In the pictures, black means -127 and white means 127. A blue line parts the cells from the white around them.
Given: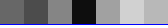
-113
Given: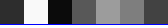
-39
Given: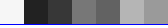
-8
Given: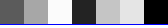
-92
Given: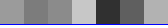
71
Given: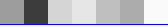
103
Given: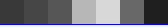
55
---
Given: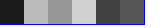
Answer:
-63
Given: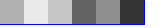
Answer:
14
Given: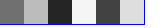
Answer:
-61
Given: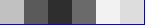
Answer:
114
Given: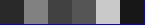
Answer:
73
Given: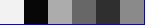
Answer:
-80
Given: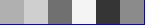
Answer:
-74
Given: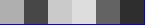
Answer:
-28
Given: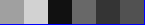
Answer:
-75
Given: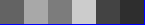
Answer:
-60
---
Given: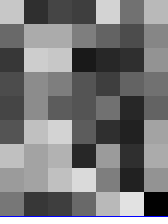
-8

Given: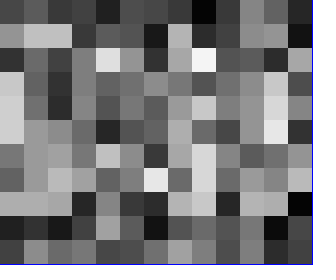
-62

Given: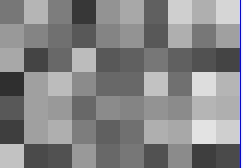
66

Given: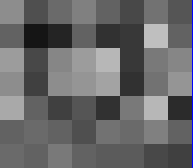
-21

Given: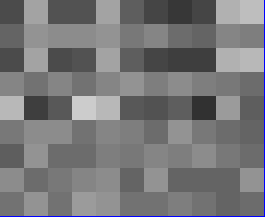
-13

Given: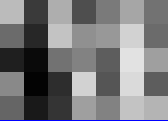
-26

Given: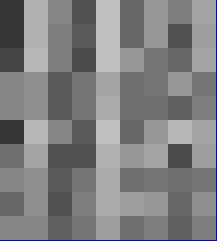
7

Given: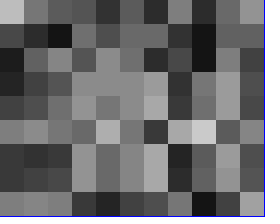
-1
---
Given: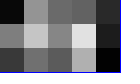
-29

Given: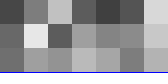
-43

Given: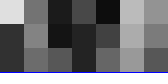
59

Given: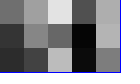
-47

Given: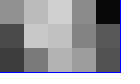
10

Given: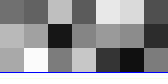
90

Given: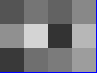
-29

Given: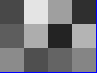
31

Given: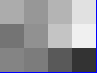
52
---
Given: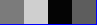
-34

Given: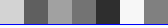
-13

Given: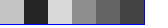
14

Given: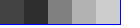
50

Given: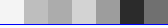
82

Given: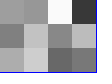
-71
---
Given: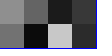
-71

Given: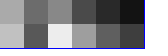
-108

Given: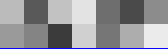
12

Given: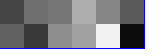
-37

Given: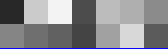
11

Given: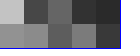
-85
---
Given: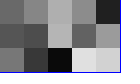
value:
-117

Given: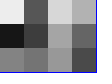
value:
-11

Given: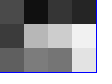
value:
-3

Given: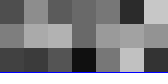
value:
-8

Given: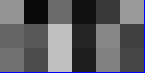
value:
-97

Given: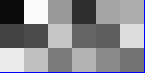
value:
51
